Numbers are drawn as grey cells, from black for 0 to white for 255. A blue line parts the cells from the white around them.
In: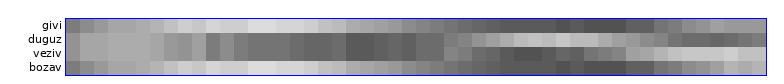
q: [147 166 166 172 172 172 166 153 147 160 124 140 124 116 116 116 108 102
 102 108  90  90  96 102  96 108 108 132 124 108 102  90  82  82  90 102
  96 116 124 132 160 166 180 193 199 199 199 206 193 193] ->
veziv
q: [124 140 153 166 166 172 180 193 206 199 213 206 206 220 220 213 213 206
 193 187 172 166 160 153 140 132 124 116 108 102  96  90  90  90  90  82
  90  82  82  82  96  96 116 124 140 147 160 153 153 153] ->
givi

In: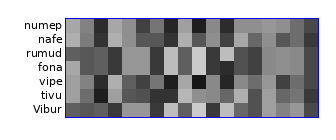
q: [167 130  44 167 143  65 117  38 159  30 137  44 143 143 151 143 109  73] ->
numep
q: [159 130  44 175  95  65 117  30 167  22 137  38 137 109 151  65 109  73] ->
vipe
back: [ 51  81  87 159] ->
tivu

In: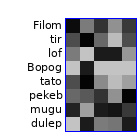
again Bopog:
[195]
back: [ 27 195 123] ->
lof
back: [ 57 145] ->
Filom
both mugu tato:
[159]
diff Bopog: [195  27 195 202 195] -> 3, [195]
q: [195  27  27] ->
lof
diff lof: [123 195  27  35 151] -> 3, [27]

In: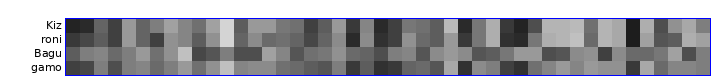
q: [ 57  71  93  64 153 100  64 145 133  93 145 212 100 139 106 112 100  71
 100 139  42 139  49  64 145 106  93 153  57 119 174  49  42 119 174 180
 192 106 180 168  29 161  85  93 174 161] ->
roni
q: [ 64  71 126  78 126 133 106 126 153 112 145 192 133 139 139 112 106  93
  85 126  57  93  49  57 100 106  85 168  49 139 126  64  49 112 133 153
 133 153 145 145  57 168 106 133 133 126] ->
gamo
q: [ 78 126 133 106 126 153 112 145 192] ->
gamo

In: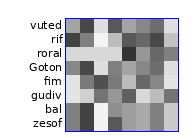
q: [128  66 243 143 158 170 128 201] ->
bal
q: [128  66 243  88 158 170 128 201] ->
zesof
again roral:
[216]
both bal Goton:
[128]
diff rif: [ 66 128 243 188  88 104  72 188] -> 7, [195]

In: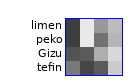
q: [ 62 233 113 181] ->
peko
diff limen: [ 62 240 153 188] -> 1, [233]
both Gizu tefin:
[90]
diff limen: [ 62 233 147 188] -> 2, [153]

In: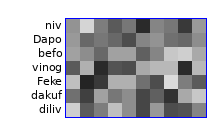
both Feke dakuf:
[112]
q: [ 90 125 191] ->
diliv
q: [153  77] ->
diliv

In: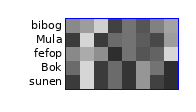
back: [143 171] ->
fefop
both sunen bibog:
[65]
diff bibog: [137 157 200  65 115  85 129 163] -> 2, [208]
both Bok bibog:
[115]
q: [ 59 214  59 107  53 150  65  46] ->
sunen
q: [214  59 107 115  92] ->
Mula
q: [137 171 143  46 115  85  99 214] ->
fefop

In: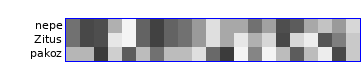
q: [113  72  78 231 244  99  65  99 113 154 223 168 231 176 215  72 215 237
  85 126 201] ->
Zitus
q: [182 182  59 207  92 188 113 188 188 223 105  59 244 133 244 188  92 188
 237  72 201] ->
pakoz

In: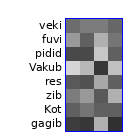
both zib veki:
[124]
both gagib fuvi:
[176]
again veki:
[124]
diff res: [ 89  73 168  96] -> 1, [81]
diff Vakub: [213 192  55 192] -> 1, [184]
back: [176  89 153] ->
zib
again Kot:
[96]

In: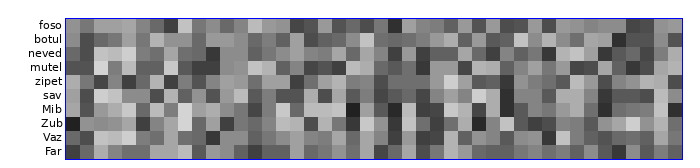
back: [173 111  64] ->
Zub
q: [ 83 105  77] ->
foso
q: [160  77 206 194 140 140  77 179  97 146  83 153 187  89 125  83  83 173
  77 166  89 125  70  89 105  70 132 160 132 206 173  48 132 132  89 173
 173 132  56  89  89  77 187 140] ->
sav
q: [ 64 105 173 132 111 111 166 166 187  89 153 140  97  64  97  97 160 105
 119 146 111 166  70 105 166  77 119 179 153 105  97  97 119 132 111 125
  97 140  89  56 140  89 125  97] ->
Far
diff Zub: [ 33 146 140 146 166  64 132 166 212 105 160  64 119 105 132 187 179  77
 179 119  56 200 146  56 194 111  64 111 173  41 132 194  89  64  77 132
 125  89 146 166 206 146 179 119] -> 43, [111]

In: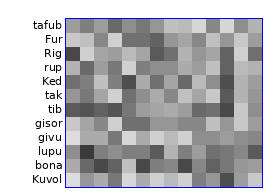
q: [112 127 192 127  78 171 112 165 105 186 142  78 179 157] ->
Ked
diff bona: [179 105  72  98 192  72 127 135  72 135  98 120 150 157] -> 0, [171]
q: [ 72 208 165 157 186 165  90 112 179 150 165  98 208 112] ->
Rig
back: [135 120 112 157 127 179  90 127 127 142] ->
lupu
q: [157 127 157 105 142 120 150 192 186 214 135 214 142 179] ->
tafub

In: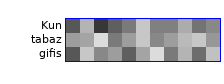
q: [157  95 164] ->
gifis
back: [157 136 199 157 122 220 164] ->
tabaz
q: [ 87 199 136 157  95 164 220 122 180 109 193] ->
gifis

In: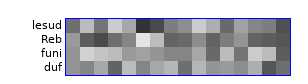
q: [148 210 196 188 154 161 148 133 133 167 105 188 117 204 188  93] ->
funi
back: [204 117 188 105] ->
funi
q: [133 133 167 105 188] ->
funi

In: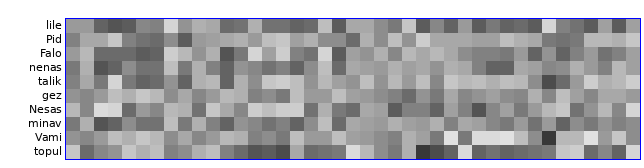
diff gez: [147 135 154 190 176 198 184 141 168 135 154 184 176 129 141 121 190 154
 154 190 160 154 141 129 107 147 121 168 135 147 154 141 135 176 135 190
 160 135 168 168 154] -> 30, [160]
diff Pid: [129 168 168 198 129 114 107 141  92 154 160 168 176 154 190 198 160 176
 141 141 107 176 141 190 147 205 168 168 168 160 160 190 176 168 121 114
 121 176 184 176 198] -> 37, [184]

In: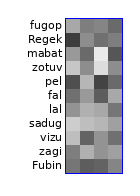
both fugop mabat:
[106]
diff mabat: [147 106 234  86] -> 0, [153]
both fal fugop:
[168]
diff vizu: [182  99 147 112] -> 0, [190]
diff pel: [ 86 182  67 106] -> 0, [79]
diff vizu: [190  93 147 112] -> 1, [99]

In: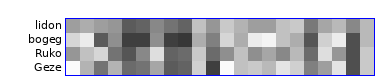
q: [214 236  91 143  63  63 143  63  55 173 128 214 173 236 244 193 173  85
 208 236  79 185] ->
bogeg
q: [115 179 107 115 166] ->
Geze
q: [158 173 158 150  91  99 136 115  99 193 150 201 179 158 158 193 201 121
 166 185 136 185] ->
lidon
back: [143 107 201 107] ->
Ruko
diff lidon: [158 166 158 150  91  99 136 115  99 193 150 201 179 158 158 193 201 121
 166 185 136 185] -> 1, [173]
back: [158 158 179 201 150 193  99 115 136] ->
lidon

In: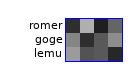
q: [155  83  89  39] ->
lemu
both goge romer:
[46]
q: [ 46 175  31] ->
romer
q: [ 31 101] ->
romer
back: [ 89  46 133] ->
goge

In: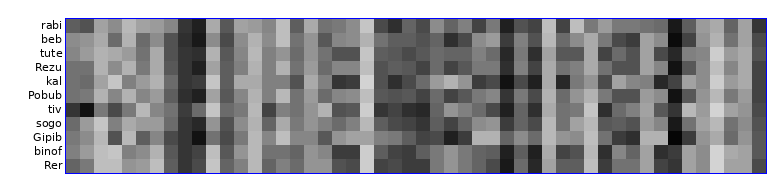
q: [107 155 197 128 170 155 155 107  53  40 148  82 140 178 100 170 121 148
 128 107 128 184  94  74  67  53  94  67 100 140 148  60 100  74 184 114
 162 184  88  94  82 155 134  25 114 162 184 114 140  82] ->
sogo
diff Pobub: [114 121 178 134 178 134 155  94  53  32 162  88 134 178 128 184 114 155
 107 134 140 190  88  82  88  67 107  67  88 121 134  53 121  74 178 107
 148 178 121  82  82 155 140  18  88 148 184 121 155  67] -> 8, [47]
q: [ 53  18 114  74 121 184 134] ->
Gipib

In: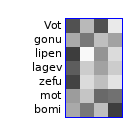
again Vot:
[81]
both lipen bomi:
[61]
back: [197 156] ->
mot

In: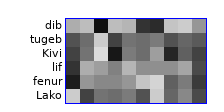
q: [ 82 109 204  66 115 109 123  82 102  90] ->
tugeb
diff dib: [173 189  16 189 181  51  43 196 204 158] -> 9, [150]
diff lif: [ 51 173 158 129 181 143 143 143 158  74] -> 8, [165]
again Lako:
[204]

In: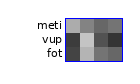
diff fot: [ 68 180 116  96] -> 3, [103]
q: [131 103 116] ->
meti
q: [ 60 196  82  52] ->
vup
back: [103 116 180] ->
fot

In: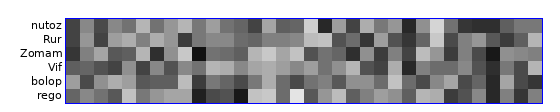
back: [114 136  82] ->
Vif
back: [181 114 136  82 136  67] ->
Vif

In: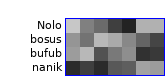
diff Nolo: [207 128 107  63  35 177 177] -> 0, [199]
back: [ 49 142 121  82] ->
bufub
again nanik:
[43]

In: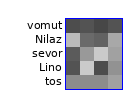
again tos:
[140]
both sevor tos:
[161]
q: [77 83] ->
vomut
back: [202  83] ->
Lino
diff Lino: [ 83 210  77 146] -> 1, [202]
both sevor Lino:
[202]

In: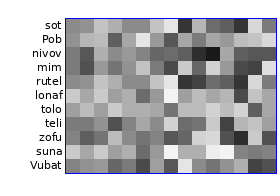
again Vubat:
[146]
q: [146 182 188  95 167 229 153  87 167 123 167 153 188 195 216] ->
Pob
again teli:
[123]

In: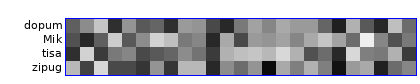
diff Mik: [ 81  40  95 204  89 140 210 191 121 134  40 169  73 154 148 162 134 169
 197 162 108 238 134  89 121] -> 23, [81]
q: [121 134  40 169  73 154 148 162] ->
Mik
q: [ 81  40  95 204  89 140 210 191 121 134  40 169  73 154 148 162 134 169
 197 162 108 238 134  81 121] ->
Mik

